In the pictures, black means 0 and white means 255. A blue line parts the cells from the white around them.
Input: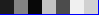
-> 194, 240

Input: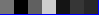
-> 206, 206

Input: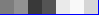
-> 84, 249

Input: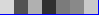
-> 48, 217

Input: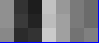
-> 188, 202

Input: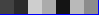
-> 171, 206
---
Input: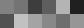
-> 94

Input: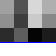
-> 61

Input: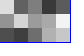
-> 155

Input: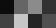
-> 101

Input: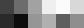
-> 239

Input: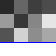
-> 55
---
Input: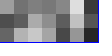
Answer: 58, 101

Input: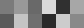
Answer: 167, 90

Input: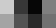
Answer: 127, 164

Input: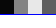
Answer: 95, 7

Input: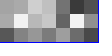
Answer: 80, 87

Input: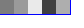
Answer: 174, 124
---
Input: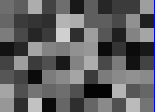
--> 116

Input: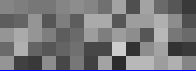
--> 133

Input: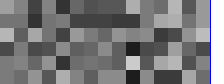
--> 109

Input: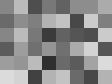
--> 179

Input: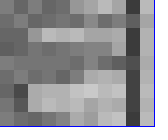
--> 186
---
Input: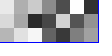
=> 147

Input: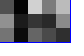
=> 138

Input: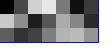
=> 42

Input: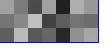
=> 109

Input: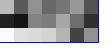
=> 48

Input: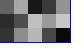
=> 199

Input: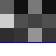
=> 79
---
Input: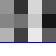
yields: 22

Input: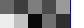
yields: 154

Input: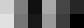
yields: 38

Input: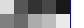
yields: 24

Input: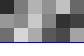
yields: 65

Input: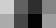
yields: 132

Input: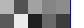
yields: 140
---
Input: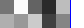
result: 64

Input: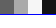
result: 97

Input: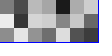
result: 54

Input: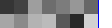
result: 53

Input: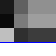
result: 26

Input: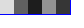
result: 54
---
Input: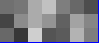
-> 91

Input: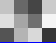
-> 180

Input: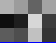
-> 78

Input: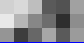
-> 167

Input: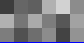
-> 140

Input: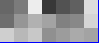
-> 156

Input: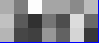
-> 98
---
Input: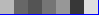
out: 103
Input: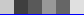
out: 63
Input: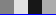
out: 225
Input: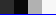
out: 8
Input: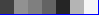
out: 145
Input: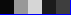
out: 152
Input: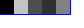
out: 196
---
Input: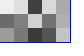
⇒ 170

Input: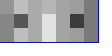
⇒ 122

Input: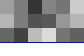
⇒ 203

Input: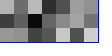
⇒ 145

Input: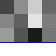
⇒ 104

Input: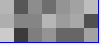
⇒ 189

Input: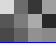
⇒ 159

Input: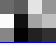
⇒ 149

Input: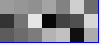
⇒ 108

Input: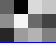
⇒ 198
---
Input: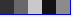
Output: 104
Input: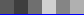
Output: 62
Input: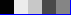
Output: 236
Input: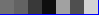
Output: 99
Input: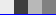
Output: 62
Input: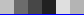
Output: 108
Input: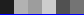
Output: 178
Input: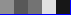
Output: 88
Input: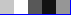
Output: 255
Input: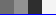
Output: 145
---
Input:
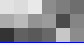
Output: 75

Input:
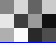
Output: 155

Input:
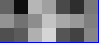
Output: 153

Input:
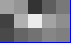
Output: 163

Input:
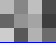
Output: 164

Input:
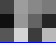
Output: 100

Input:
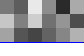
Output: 149

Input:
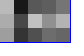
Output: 144

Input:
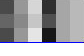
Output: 166

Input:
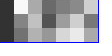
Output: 207
